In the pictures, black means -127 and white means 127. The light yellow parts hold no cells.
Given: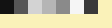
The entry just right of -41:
83
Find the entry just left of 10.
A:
53
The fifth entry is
10

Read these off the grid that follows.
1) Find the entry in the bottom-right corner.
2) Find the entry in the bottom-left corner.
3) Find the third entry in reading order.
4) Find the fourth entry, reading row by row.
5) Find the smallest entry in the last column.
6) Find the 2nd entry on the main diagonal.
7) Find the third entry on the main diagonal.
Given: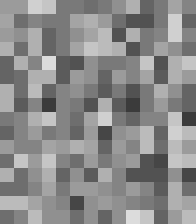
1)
59
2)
-17
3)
80
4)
69
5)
-68
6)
-17
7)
48

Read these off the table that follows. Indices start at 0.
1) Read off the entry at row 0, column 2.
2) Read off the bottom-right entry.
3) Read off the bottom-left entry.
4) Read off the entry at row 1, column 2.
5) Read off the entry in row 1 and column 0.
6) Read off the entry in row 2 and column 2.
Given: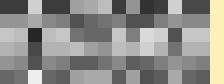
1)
80
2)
-34
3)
-24
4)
41
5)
20
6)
-89

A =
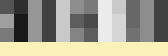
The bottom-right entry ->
-62
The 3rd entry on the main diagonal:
22
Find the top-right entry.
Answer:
-62
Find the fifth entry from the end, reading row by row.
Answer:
107
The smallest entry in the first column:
-43
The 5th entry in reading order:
73
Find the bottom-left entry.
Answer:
-5

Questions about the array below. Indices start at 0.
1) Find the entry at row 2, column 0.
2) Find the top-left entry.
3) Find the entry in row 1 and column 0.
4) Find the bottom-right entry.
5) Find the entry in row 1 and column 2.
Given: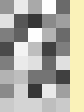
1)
-1
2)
21
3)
96
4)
74
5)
-73

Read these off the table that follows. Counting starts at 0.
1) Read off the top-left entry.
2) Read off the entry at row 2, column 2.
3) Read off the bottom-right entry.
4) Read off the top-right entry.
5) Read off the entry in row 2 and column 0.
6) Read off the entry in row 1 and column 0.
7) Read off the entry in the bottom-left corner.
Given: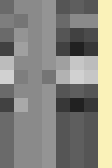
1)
-21
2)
10
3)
-42
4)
-42
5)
-21
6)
-1
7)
-21

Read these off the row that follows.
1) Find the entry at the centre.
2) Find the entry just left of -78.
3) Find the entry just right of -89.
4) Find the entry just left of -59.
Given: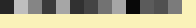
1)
-59
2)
38
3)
62
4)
-78

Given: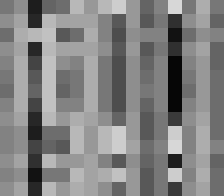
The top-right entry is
-8
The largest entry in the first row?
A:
87
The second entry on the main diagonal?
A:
35
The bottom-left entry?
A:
14
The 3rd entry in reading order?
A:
-98
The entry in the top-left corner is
-8
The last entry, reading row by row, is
-18
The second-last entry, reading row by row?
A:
35
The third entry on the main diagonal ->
56
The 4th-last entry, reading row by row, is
-69
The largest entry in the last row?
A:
56

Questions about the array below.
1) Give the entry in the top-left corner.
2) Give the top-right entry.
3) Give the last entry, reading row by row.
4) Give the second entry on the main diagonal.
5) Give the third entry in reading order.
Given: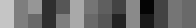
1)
69
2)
-22
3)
-22
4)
-1
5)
22

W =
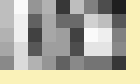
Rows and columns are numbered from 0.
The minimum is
-96
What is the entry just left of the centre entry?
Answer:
39
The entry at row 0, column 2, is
21
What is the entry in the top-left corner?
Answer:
62
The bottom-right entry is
-72
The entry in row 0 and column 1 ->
122
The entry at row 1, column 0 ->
62
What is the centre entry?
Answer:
30
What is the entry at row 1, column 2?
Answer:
-30

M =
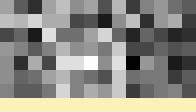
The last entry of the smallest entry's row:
-80
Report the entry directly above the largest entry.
23
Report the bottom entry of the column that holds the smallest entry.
-68
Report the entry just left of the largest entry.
95
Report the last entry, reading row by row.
-46
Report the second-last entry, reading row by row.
2
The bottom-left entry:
2
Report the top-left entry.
34
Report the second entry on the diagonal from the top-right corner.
44
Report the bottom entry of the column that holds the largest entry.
44
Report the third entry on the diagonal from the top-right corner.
-56
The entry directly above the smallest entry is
-56
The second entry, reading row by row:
-35
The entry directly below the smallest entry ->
-16
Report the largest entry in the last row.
85
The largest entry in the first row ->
63
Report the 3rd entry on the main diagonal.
-101
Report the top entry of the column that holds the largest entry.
34
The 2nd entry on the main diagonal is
54
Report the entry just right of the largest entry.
14
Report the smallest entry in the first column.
-56
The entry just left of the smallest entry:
95
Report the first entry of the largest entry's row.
14
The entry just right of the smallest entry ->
23
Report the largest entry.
125
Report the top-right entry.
-35

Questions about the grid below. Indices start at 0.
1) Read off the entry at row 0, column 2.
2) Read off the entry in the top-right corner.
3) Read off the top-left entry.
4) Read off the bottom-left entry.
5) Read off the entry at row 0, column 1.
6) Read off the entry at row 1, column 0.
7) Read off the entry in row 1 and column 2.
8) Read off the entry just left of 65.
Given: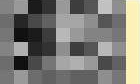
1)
-100
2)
14
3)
3
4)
-9
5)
25
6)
-18
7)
-54
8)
-42

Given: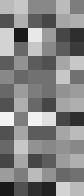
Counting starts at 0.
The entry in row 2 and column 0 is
83
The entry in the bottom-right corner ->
59
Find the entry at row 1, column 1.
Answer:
47
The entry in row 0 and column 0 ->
59
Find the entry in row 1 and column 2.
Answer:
-35
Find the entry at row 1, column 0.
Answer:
-46
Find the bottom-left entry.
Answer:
-102
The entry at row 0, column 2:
8
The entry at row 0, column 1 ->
71
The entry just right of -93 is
83
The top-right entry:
-2
